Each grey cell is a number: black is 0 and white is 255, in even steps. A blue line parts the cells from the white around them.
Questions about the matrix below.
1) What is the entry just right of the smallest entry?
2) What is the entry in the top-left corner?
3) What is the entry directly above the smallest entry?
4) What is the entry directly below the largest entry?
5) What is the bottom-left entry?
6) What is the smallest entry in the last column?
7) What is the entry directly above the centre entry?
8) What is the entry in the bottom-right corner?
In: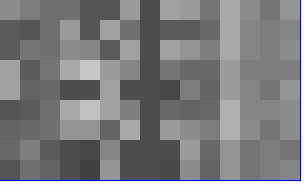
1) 148
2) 140
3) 71
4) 77
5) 85
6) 117
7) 77
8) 133

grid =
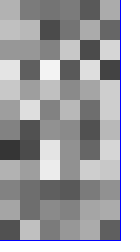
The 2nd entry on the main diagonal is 184
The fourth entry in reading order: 123
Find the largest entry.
243
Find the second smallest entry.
67
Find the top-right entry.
171
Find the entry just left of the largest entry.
95
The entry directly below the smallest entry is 178
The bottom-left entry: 81
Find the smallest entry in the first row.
89
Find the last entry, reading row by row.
95
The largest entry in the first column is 228
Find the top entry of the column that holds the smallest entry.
178
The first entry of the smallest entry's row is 53
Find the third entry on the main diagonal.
130
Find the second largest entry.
236
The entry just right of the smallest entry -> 75
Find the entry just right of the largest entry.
89
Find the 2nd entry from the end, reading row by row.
171

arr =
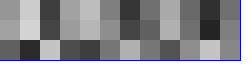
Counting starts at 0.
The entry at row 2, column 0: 97
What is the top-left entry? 150
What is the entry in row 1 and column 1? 211
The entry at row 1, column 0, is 162
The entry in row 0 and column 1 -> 204
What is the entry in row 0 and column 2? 62
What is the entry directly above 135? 127
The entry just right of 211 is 69
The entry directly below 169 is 176
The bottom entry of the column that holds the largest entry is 42
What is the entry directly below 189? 182

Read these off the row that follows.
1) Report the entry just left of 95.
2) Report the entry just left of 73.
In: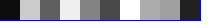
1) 204
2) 131

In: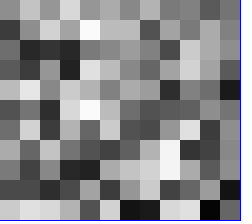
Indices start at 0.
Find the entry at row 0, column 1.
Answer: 195
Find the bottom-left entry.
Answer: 203
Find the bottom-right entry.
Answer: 102
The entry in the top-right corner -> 116
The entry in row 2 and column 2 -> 52
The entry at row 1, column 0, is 60
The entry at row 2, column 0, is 110
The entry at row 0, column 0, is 142
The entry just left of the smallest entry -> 224
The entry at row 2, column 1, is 40
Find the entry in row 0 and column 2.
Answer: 150
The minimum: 5
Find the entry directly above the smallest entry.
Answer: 156
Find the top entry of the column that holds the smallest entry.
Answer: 90

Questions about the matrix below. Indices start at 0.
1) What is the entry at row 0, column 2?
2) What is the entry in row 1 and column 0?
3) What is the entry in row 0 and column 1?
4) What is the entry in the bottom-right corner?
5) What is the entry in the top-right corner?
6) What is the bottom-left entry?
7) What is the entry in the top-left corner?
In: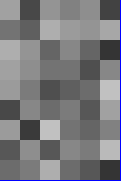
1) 148
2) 115
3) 72
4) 52
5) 66
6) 108
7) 161
